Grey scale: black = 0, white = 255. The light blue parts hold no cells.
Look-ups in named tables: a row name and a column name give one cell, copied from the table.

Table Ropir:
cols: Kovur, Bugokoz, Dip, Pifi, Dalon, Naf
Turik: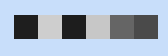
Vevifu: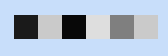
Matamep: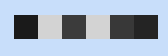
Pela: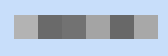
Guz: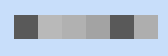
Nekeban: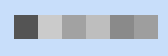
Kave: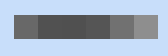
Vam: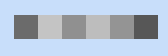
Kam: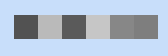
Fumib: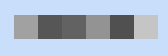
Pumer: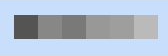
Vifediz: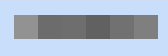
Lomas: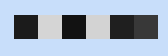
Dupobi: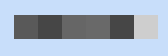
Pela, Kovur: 179
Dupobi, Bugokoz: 70
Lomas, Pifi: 211
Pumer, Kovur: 84
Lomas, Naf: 56
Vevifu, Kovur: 26
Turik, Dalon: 101
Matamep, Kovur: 26
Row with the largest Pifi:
Vevifu

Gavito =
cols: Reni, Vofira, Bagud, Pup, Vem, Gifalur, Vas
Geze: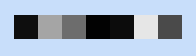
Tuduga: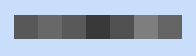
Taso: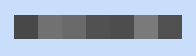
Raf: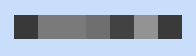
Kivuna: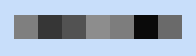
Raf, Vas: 58
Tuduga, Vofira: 104
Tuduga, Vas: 100
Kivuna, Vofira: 54
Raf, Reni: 57
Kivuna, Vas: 106
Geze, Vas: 74
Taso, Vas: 80
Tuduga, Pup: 57
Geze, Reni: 14
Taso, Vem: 77
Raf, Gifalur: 147
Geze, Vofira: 165
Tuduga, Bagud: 89
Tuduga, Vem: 80
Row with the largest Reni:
Kivuna

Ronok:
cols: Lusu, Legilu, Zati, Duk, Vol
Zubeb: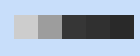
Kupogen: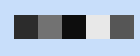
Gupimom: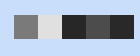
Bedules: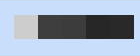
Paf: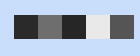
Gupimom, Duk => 76
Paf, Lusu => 42
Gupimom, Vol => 41
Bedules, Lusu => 205
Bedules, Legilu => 62
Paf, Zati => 38
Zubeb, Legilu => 157
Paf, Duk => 233
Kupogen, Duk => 232
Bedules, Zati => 60
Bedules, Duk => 39
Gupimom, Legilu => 224
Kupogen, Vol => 86
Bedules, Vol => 41
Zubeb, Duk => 48
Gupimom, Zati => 39
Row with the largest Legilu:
Gupimom

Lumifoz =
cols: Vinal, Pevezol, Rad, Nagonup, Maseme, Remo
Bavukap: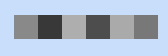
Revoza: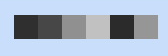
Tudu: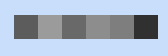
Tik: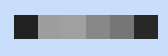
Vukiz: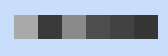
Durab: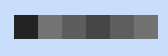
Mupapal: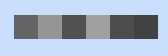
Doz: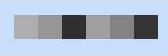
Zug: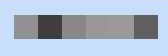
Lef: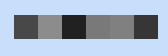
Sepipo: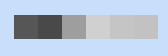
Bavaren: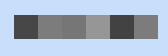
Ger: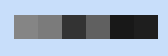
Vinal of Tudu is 92
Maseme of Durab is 94
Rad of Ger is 51
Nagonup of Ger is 96
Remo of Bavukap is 120
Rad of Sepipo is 158
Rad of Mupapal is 81
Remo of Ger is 30
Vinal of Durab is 35
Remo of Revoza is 150
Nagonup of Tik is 136
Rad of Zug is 136
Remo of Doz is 53
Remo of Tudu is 48

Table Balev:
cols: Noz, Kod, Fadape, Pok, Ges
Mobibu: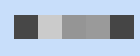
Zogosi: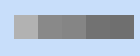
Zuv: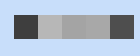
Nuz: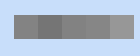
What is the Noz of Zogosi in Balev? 178
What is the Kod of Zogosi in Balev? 137
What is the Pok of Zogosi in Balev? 114
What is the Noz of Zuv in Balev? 62
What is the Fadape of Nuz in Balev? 130
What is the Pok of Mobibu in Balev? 154
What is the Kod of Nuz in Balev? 117
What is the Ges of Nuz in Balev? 151
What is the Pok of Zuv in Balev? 168
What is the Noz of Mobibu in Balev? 71
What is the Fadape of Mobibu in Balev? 149
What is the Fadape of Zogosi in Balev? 133
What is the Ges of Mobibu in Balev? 69
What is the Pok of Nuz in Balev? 134
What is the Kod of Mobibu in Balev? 203

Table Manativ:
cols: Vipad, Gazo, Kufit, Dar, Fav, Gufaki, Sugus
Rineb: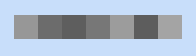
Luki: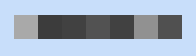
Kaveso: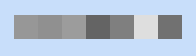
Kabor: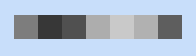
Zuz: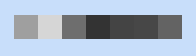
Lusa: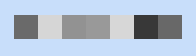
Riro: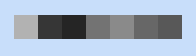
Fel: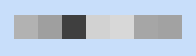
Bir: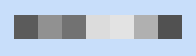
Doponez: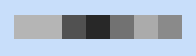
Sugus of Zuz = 99
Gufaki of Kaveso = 222
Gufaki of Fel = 166
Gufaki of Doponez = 171
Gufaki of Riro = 103
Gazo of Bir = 145
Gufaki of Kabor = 177
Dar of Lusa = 153
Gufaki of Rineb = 93
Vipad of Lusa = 106
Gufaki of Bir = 176
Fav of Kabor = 201
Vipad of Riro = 178
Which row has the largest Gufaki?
Kaveso

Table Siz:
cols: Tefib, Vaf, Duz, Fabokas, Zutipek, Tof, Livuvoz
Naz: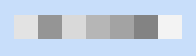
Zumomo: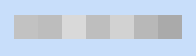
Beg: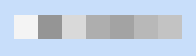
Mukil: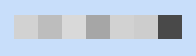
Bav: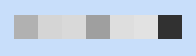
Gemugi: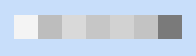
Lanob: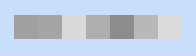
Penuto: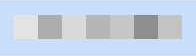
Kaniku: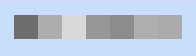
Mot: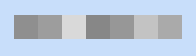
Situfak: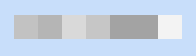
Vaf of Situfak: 181
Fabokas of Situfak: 198
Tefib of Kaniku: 109
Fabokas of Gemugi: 198
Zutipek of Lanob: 140
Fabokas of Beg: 174
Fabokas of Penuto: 182
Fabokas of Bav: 159
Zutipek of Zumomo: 210
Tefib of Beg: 244

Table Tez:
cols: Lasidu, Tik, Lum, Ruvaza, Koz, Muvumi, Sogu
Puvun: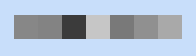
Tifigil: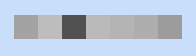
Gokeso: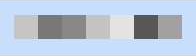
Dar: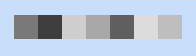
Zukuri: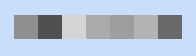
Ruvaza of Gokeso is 195
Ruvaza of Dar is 168
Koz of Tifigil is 180
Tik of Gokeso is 120
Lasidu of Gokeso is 197
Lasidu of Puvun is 135
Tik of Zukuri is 80
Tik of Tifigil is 189
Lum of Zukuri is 212
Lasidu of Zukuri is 143
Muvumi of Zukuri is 179
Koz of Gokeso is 227
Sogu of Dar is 190
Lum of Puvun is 59
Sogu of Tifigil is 156
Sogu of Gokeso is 161
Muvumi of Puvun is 144
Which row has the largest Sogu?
Dar

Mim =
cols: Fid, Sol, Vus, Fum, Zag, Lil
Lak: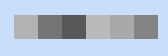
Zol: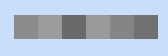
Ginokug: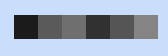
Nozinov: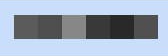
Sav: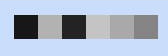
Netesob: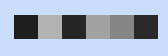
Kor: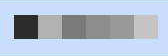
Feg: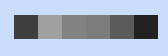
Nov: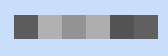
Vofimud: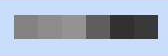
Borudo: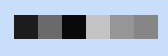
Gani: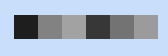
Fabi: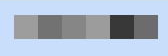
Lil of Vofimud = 57
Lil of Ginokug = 132
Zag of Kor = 153
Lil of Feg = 34
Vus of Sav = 35
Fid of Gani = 30
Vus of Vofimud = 147

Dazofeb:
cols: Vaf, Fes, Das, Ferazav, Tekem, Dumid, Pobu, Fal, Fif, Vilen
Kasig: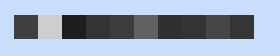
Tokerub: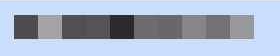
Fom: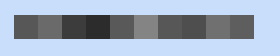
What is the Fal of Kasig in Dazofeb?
51
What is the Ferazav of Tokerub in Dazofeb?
85
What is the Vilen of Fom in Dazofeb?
94
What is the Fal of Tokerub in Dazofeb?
134
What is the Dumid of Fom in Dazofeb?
132
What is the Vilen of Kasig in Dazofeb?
53
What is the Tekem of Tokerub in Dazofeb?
43
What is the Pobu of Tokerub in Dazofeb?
104
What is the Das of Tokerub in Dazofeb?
80
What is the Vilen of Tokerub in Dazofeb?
152
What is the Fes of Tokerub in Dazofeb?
163
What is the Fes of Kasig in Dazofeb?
206
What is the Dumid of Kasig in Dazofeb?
97
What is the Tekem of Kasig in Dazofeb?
60
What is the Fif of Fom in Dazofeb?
112
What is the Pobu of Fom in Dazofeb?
87
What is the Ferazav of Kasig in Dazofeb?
51
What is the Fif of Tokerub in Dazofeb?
114
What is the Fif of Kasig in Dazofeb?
70

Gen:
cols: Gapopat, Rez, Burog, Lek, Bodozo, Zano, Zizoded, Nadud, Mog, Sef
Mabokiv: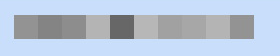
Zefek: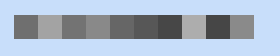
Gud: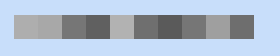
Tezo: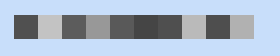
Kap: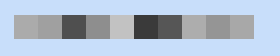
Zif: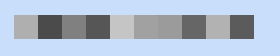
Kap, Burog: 79
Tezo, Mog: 78
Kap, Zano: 58
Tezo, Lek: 152
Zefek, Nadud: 173
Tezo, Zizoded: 79
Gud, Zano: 111

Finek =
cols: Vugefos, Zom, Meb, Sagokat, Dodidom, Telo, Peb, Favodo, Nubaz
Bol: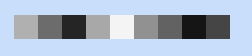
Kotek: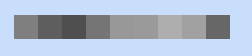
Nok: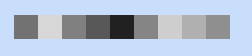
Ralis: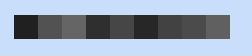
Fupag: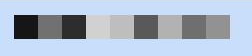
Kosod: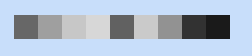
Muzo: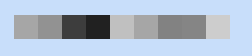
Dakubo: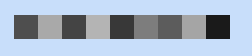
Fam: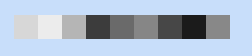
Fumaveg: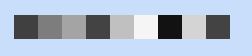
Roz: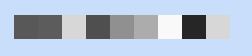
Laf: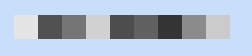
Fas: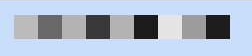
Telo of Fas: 27
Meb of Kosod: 199
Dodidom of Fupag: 190
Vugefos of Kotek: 127
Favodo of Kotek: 161
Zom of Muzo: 146
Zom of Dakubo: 169
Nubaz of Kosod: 26
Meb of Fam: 181
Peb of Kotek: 174
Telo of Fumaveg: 245
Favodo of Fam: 27
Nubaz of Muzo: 205
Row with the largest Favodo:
Fumaveg

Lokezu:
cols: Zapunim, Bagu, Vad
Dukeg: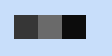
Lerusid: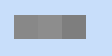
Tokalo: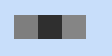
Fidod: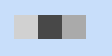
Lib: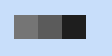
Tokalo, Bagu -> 47
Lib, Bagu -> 91
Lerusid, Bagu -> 141
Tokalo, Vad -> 133
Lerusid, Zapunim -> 136
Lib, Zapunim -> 117
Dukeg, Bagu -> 106
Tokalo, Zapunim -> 126
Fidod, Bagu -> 72
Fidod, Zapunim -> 209
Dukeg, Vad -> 12
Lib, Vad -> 30
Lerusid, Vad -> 126
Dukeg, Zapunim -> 54
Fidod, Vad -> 170
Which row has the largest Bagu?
Lerusid

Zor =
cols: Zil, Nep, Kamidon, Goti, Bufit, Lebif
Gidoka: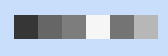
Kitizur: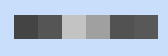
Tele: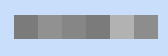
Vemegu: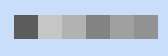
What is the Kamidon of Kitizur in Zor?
195
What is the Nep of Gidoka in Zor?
102
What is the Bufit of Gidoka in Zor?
116
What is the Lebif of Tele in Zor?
141
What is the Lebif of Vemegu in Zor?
146
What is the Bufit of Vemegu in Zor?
160
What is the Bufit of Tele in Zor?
178
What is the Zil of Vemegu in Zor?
92
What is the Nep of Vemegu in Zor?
198
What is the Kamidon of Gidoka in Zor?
125

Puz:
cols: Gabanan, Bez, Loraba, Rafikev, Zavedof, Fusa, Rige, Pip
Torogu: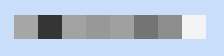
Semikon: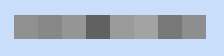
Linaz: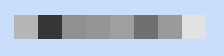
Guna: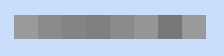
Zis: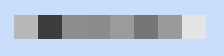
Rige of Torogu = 141
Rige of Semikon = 120
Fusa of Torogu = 116
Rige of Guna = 120
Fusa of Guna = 150
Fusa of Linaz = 112
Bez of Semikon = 135
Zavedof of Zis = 155
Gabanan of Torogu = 166
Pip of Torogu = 243

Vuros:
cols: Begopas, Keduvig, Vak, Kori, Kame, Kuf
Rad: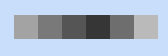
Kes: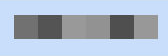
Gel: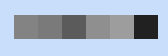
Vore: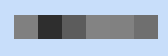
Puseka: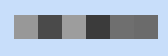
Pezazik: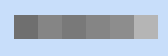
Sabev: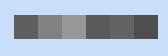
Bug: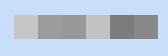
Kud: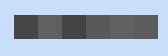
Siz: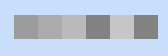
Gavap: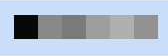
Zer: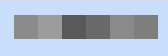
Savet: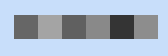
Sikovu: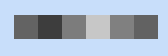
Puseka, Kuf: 107
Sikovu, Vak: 124
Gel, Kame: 157
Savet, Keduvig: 164
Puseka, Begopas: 152
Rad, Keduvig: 121
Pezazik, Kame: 141
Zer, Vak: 89
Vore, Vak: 92
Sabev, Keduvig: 129
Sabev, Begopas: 95
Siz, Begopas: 156
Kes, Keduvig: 84
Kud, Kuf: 92
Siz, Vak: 186
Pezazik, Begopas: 111

